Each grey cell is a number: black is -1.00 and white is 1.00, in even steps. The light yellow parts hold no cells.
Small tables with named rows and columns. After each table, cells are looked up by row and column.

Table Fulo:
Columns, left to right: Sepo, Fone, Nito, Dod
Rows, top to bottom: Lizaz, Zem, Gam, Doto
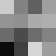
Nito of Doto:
0.68
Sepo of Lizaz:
0.60
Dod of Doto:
0.24
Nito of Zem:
0.34
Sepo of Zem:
0.16
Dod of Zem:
0.37
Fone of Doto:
-0.50
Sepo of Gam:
-0.16
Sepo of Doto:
-0.91
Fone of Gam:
-0.41
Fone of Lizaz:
0.02
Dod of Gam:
0.03
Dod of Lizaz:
0.25
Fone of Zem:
0.13
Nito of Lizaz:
-0.25
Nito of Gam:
-0.15

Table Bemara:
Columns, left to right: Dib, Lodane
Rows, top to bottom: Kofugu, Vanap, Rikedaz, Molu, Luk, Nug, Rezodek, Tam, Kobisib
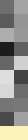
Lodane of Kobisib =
0.26
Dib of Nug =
0.74
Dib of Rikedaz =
0.36
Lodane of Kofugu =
0.29
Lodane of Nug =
-0.47
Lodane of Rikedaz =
0.20
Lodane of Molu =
-0.25
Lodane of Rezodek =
-0.15
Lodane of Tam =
-0.06
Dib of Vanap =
-0.29
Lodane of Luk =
0.63

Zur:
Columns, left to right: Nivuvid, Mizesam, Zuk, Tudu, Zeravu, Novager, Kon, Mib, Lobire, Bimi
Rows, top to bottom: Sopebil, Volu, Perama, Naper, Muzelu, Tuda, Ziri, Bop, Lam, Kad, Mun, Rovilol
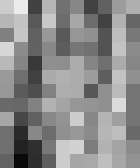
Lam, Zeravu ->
0.15
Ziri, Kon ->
-0.32
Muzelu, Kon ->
0.04
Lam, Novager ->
0.61
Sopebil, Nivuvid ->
0.60
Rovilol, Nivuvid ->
-0.23
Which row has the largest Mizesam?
Sopebil

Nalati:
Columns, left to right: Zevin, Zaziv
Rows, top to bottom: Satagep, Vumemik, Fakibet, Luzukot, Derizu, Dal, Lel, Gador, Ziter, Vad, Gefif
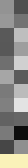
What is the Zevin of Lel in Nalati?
-0.04
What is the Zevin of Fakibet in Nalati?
-0.30
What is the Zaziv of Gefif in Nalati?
0.12
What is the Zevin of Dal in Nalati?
0.30
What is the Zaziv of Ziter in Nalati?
-0.20
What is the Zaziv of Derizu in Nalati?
0.63

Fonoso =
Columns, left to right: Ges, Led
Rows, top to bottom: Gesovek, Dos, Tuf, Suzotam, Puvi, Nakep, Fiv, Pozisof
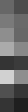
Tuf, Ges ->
0.11
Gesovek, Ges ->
-0.19
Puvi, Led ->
-0.54
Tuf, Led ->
-0.19
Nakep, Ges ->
0.64
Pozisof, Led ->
-0.76

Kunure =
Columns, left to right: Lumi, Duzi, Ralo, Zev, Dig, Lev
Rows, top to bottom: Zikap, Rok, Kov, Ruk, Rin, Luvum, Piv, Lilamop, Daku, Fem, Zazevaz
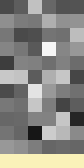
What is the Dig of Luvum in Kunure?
0.55
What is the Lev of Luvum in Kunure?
-0.45
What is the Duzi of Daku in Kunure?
-0.18
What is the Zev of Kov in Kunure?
-0.09
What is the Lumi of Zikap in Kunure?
-0.42
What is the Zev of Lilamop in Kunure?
-0.01
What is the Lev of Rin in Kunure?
-0.15
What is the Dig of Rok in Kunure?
0.14
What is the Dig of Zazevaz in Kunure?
-0.17
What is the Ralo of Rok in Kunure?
-0.06
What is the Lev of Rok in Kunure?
0.15
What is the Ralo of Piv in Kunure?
0.78
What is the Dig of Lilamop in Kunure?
-0.47
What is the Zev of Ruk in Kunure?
0.93
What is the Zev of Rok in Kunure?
0.37
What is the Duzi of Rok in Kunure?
-0.03
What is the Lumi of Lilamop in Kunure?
-0.06
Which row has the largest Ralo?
Piv

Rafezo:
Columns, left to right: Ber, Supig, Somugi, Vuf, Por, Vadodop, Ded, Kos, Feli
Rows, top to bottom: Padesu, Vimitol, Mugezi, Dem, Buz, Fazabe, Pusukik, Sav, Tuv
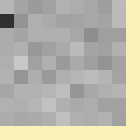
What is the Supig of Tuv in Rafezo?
0.32
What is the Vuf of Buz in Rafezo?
0.38
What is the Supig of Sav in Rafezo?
0.37
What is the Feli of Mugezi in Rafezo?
0.25
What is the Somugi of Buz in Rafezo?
0.26
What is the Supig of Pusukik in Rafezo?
0.40
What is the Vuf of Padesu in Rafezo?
0.26
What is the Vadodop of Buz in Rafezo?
0.33
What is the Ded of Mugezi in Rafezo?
0.11
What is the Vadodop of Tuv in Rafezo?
0.38
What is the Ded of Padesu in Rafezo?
0.31
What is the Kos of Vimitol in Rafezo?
0.29
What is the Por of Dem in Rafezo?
0.33
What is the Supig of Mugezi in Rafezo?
0.29
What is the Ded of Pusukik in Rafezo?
0.31
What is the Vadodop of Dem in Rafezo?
0.46
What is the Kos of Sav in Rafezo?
0.27
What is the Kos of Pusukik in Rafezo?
0.37
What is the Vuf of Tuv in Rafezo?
0.37

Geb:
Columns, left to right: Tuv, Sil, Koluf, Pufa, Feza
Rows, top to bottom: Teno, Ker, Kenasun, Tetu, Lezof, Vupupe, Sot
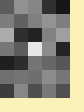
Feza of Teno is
-0.83
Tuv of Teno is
-0.27
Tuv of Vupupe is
-0.12
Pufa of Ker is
0.15
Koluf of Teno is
0.04
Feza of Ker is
-0.01
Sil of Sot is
0.06
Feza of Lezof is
-0.32
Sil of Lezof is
-0.65
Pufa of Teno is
-0.62
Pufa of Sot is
-0.05
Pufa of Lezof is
-0.19
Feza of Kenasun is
0.25
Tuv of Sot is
-0.52

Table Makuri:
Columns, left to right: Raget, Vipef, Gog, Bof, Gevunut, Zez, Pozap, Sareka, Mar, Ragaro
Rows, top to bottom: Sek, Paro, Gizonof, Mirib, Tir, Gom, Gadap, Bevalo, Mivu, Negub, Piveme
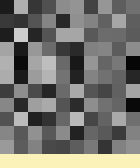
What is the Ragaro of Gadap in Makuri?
0.29
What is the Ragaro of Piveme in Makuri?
0.13
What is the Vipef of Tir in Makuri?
-0.91
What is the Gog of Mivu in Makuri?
-0.75
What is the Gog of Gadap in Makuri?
-0.42
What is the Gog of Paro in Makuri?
-0.34
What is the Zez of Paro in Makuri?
0.13
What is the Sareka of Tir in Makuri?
-0.21
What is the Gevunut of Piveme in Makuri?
-0.45
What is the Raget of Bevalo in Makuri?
0.06
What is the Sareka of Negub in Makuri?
-0.30
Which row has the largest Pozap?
Tir

